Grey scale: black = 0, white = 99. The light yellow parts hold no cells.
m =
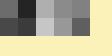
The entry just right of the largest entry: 59
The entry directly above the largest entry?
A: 68

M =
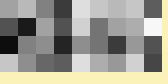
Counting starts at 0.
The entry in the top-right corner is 36
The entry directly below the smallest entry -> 77
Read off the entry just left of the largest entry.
67
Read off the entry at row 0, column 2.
50
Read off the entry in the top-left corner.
63
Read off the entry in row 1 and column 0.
32
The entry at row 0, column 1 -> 72
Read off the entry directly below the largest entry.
32
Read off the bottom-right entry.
27
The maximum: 96

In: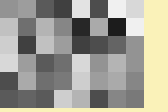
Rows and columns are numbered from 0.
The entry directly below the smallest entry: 39
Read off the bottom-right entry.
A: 47
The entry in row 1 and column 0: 75
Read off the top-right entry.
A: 84
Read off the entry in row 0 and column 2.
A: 35
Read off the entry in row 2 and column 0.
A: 80
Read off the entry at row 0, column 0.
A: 57
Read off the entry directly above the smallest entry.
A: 93
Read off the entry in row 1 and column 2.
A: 70
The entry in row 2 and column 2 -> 75
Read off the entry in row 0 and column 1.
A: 61
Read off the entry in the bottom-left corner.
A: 35
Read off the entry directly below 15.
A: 25

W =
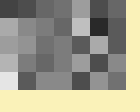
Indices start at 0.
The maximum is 89
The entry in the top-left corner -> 26
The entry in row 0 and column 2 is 40
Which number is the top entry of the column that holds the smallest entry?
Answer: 30
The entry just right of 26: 30
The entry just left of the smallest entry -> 74
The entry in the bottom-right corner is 44
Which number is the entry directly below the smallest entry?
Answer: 66
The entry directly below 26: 66
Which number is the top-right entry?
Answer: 40

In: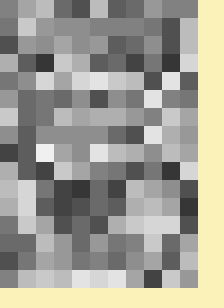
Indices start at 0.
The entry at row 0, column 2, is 73
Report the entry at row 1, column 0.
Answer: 46
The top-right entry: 50
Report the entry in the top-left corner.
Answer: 50
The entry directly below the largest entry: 26
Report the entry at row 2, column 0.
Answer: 31
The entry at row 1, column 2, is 59
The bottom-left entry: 50
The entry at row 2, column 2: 55
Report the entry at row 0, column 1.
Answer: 64
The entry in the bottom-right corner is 59
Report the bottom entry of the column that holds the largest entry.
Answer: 78
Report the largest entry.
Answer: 93

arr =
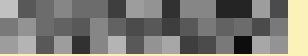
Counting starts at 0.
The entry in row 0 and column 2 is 42
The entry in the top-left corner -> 75
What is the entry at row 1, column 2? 42
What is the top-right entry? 29
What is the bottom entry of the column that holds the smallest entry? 5
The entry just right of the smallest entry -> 65
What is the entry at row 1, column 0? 47
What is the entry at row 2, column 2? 34
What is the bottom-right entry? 57
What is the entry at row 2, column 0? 61

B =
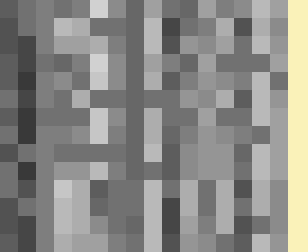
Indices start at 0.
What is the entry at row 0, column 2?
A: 49
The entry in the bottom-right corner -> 58
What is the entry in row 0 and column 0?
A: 36
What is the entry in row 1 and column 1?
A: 44
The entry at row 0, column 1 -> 44
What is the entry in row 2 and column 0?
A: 32
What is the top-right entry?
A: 62
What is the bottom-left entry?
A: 36
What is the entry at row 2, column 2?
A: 49
